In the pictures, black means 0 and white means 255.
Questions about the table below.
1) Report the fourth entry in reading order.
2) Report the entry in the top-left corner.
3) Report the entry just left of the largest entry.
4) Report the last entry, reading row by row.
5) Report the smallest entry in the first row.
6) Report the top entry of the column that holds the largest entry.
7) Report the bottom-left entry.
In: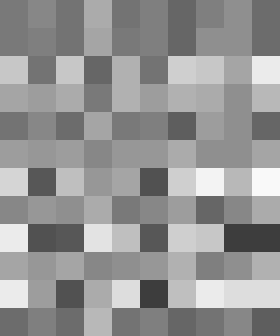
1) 171
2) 121
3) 184
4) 94
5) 102
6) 108
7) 108

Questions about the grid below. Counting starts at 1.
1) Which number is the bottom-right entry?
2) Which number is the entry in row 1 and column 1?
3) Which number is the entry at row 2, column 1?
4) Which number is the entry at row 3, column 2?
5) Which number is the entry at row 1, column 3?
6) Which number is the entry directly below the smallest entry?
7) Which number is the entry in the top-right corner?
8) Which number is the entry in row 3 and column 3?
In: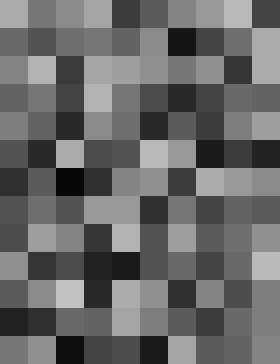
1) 132
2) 171
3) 105
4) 178
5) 138
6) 83
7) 68
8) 60

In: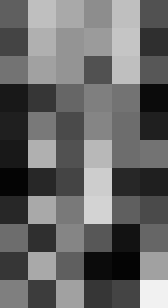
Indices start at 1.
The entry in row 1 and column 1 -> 95
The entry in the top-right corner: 81
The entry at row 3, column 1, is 115
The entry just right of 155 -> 197
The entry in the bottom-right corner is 241
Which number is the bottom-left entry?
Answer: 127
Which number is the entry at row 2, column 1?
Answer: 68
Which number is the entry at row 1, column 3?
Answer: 169
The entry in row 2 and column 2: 176
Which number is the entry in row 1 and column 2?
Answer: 191
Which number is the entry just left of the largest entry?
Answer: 68

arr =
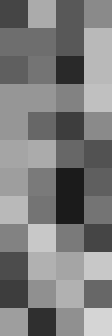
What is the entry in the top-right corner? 138
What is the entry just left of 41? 116
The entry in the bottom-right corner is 213
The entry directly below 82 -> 95
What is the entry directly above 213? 103
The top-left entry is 69
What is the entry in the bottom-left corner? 158
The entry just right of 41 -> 185
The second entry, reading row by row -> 171

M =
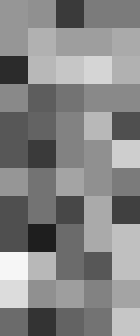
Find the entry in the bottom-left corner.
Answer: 107
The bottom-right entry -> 198
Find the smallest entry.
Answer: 30
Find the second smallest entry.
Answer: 43
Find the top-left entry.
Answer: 150
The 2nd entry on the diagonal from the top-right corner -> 158
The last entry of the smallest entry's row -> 192
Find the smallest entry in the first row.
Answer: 58
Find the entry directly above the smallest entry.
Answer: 115
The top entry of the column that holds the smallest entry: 144
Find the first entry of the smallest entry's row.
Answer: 79
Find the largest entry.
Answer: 246
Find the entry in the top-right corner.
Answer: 123
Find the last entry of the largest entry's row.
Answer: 192
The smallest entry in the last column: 64
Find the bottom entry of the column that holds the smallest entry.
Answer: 51
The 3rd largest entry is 213

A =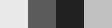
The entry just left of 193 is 33
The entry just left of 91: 234

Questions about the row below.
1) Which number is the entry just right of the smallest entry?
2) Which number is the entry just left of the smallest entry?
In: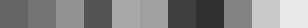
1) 131
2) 63

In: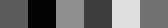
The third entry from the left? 143
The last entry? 113
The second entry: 3
